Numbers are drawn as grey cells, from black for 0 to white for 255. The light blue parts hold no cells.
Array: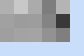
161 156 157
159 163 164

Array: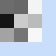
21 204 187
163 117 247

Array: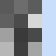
96 75 215
160 58 73

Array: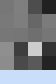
121 126 103
119 118 111

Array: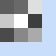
201 254 62
74 136 170

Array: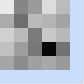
171 110 186
208 186 122

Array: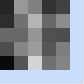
45 113 181
104 103 149

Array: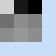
111 141 130
140 151 141

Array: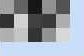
50 210 65
176 197 51
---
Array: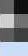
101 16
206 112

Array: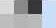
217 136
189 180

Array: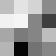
190 227
241 245

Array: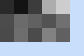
42 19
76 107

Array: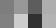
125 152
129 205

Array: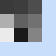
58 61
175 97

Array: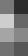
121 45
206 103

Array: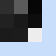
46 91
33 25

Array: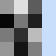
153 223
7 120
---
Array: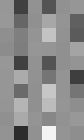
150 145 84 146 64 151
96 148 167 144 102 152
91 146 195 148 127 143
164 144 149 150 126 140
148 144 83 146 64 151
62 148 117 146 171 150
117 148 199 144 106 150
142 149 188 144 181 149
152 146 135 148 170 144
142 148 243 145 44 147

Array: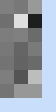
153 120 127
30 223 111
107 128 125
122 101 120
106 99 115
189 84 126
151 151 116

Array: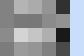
49 148 171 180 130
146 139 120 121 130
25 175 197 212 139
74 129 149 155 124

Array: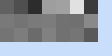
58 225 161 158 44 79 97
137 112 113 124 122 116 121
89 117 113 129 107 125 116

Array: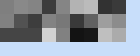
58 50 187 179 133 60 132 137 127
140 158 97 57 120 131 61 82 129
171 191 23 19 129 210 69 69 69

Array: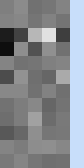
131 118 113 139 127
116 130 117 135 131
62 225 183 66 28
113 144 82 142 14
132 128 117 114 132
170 102 111 146 76
112 130 113 136 136
115 102 136 125 114
121 108 161 125 110
120 118 143 103 88
135 143 141 124 132
113 111 118 133 121

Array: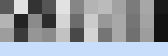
25 167 123 162 187 180 134 226 85 51 226 89
18 163 117 168 152 203 108 213 44 139 35 180
18 157 112 168 117 212 72 194 139 150 59 157

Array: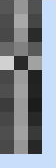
81 150 86
70 169 76
42 148 72
89 129 105
162 41 209
33 156 72
35 161 78
28 155 60
40 155 71
57 161 78
39 150 73
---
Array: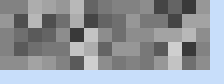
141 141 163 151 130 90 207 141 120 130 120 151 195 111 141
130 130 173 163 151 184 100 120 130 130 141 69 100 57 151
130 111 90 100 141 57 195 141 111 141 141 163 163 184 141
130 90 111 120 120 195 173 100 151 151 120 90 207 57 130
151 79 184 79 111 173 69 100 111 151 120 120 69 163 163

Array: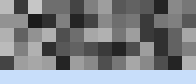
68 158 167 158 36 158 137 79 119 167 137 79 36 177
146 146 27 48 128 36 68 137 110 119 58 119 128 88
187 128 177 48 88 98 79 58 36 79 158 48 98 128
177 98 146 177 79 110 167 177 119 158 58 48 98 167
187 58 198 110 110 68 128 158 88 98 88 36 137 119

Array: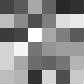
212 244 117 148 157 157
189 179 49 212 78 201
212 167 108 99 117 179
189 138 78 126 222 233
69 90 167 99 40 49
59 69 255 167 126 90

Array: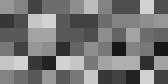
198 210 55 34 210 198 120 163 175 175 46 163
151 131 66 109 109 142 187 131 78 78 210 78
131 109 89 151 89 120 198 55 66 34 210 66
89 89 163 163 89 89 78 142 100 163 109 100
55 78 198 210 89 66 66 109 131 131 142 151
120 66 151 142 46 100 142 120 23 131 120 23

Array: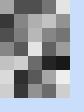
194 206 107 36 24
56 134 175 194 146
79 125 184 134 116
134 89 228 98 156
166 79 79 116 228
206 56 146 107 206
218 47 89 166 238

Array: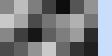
135 189 126 63 13 85 147
201 166 75 117 147 177 117
75 96 147 201 105 51 31
135 63 22 96 126 157 42

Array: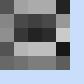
83 181 190 190 23
83 162 171 171 35
104 113 125 125 93
134 73 64 73 152
143 55 35 44 202

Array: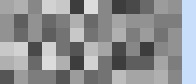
200 210 73 210 115 85 188 165 73 135 61 135 146
176 188 105 220 176 61 210 115 61 94 94 165 125
165 176 135 210 200 61 220 135 61 73 105 156 146
85 156 125 125 85 156 105 115 188 165 165 176 135
146 105 146 94 115 200 115 135 176 125 156 115 146
146 94 146 105 125 176 105 135 165 146 146 125 125

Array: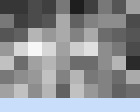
152 215 247 215 161 205 224 141 120 75
161 193 141 181 97 193 152 130 97 108
120 141 152 193 130 181 120 130 108 170
193 108 161 181 152 108 108 141 181 42
85 97 181 152 170 130 170 108 97 85
120 63 75 85 170 97 130 141 141 75
54 54 75 63 120 30 63 120 85 161
